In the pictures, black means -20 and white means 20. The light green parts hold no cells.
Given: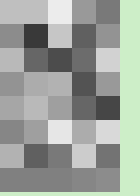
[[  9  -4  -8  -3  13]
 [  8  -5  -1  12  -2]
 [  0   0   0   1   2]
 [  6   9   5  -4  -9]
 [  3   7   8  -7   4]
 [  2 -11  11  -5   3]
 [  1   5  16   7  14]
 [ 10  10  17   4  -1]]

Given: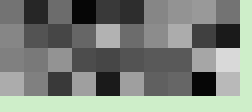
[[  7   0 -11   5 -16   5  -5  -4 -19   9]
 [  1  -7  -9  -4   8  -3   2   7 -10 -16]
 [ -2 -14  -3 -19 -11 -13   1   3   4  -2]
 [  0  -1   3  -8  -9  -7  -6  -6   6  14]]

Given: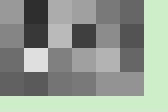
[[ -5  -6  -2  -1   3   3]
 [ -3  15   0   5   8  -4]
 [  4 -13   7   5  -1  -4]
 [  1 -11   9 -10   2  -7]]

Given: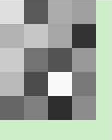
[[ -4   0 -13   2]
 [ 12  -2  -7   4]
 [  8  11   6 -12]
 [ 15  -6   7   5]
 [  9  -8  19  -1]]

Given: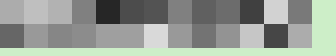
[[ -4   4   1   2   5   5  14   4  -2   3  11  -9   7]
 [  7  10   8   0 -14  -8  -7   0  -5  -3 -10  13  -1]]

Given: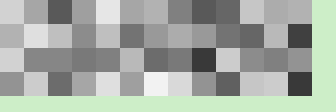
[[ 13   6  -6   5  16   6   8   0  -6  -4  11   7   8]
 [  3  12  -3   6  15   5  18  14   3  -5  11  12 -11]
 [ 13   1   1  -1   0   9  -3  -1 -11  12   2   0   3]
 [  8  15  10   2  10  -2   4   7   4  -2  -4   9 -10]]

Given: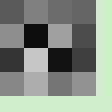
[[-12  11 -17 -10]
 [ -6   0  -3  -4]
 [  1   7  -2   3]
 [  2 -18   5  -8]]
